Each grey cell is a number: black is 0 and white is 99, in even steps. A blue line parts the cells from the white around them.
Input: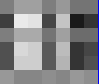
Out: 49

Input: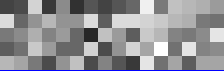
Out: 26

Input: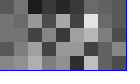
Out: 34

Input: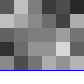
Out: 34

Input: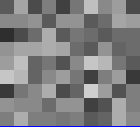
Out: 35

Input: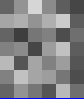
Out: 39
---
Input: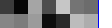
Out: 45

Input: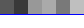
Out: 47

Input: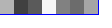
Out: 42

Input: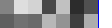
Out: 17

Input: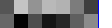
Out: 48

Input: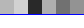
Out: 44

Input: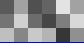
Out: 88

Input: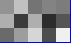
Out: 51

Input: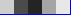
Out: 64
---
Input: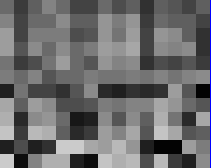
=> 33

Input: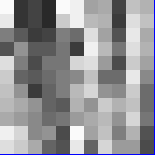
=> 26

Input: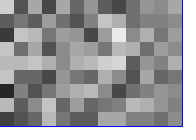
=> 58

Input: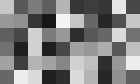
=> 21

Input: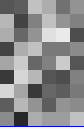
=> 67

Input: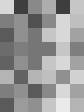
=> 67

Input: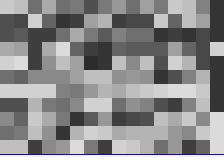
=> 74

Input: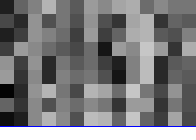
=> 53
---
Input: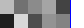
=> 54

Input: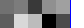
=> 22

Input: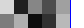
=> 52

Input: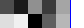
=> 56

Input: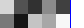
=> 19

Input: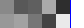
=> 37

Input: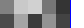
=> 81
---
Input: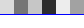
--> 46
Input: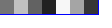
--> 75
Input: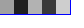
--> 12
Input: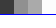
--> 56
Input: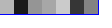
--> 10
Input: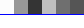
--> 59
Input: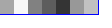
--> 96
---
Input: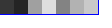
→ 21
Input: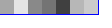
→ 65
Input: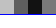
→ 75
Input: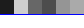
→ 11
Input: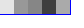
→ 89
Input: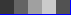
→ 21
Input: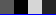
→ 34
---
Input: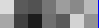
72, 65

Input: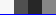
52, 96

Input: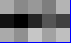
70, 66

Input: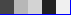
93, 27

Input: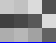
31, 67

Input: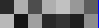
36, 72

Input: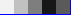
35, 94
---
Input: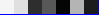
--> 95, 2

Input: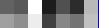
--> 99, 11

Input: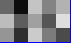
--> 86, 5

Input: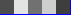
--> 88, 24

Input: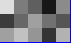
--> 86, 9

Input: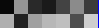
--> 80, 3

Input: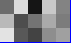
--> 88, 8

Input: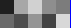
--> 84, 12

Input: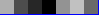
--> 75, 0

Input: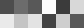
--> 98, 23
